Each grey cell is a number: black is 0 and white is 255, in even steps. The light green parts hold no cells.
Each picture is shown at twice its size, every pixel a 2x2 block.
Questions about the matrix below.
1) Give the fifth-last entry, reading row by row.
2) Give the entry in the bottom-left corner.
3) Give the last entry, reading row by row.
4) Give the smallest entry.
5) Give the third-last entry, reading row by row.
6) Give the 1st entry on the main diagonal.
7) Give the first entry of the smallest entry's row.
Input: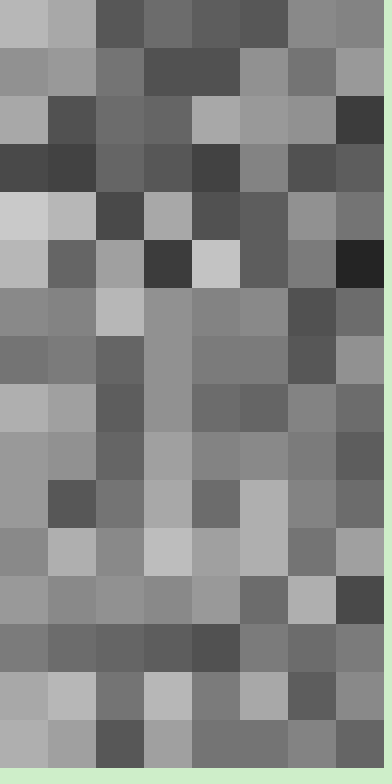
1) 160
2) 175
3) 101
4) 36
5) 116
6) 183
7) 183

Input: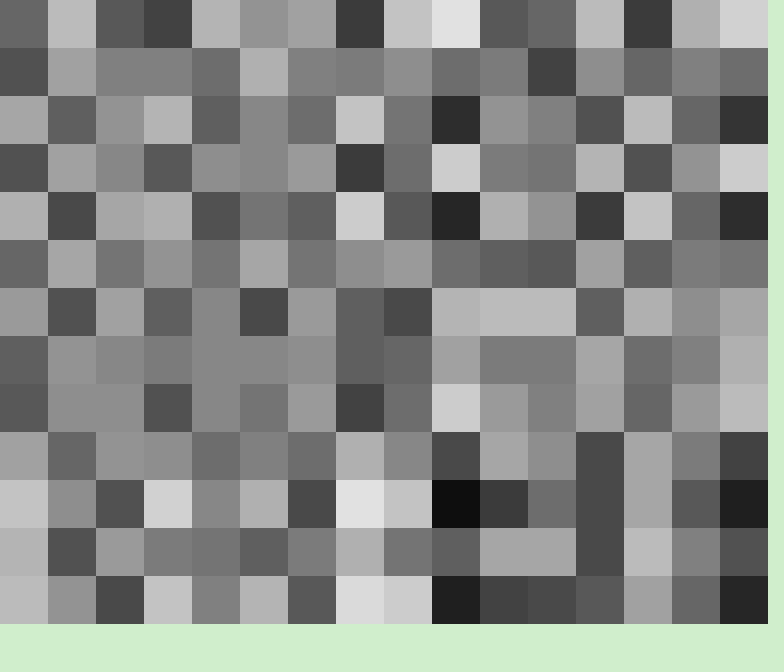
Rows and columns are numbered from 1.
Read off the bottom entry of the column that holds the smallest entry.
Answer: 30
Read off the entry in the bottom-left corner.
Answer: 188
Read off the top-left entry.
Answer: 102
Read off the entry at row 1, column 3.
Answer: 88
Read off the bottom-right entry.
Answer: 38
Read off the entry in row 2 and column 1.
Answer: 80
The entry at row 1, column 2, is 188
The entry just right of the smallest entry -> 59
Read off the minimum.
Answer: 15
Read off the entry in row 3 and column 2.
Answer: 94
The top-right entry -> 209
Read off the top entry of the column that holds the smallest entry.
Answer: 224
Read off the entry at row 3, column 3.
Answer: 148

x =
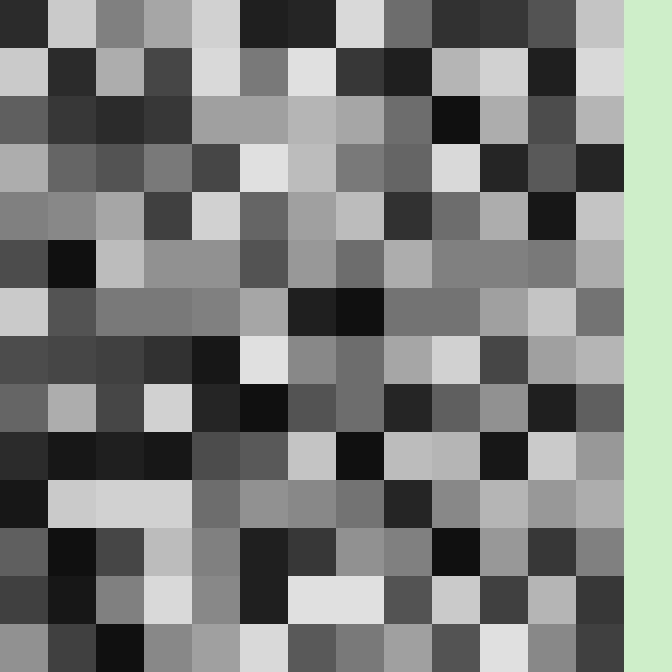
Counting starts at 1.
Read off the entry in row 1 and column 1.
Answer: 43
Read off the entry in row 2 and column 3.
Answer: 173
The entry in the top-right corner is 195
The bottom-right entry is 63
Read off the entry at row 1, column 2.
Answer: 201
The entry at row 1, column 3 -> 128
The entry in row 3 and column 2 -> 55
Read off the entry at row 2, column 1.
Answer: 201
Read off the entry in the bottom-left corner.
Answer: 144
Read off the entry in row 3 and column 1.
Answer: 95

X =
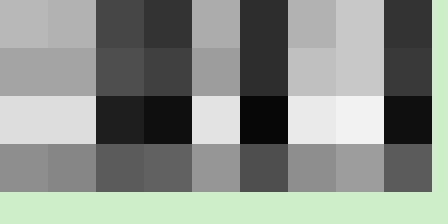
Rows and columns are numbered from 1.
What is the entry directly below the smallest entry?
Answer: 78
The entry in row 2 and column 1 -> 164
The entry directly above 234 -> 192
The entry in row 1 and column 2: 178
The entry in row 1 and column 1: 184
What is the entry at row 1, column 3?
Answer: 70
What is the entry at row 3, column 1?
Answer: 221
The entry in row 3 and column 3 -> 30
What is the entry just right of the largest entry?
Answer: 15
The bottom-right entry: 91
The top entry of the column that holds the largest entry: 200

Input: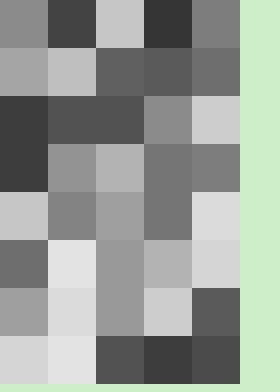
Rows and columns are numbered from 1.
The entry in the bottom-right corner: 75
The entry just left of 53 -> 198
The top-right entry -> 125
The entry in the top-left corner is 139
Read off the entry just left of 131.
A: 198
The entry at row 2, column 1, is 165
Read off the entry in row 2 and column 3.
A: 96

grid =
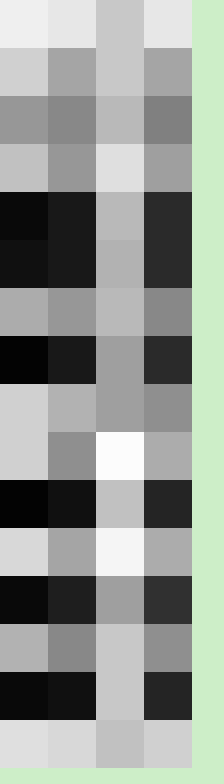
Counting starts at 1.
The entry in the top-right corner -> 231
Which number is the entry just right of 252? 172
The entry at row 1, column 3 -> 200
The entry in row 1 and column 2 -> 231
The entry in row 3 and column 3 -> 185
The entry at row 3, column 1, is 151
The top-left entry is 239
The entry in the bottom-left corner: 223
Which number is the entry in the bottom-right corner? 208
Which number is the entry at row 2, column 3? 200
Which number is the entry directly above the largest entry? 159

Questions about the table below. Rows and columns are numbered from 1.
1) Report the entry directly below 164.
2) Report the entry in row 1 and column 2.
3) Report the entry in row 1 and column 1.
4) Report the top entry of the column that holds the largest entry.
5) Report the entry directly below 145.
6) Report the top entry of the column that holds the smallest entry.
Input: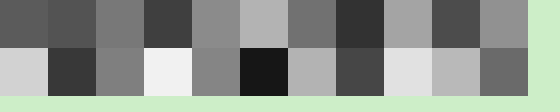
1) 225
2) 83
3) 91
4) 63
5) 106
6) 179

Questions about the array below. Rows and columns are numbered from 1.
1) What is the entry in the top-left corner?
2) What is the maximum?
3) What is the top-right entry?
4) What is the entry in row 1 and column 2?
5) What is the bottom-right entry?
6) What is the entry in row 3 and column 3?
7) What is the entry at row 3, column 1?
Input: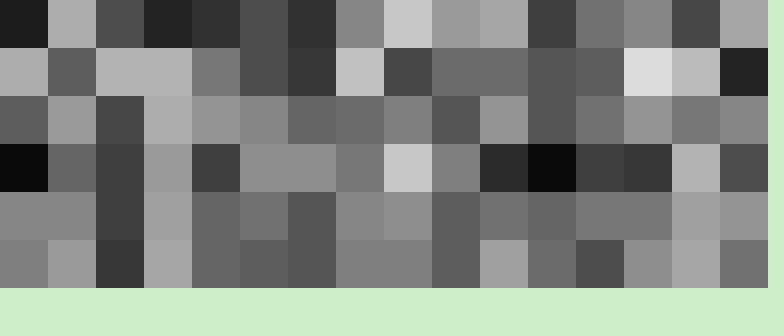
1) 28
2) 220
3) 166
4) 173
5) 113
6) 71
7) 93
